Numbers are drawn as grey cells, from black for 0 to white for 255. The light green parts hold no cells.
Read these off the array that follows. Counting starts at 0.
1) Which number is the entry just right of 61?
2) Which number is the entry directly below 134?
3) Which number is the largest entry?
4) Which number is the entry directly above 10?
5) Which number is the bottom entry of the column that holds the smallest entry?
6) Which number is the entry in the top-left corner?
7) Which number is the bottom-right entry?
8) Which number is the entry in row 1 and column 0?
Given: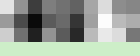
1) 126
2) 173
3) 252
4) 61
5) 32
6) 227
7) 119
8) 154

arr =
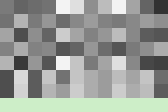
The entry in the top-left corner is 122
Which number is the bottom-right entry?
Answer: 92
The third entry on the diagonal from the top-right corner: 136
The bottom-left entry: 78
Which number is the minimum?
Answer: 50
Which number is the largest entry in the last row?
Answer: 210
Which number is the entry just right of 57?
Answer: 150
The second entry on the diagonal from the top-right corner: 156
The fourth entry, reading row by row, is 114
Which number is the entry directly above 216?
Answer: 57
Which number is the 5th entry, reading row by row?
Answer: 243
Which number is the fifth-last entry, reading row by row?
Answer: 156
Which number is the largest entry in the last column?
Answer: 172
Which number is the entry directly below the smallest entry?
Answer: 142
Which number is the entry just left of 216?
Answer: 78
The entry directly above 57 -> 172

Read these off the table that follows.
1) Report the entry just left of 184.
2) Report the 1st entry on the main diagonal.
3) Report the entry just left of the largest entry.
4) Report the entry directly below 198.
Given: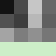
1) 61
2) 19
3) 74
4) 184
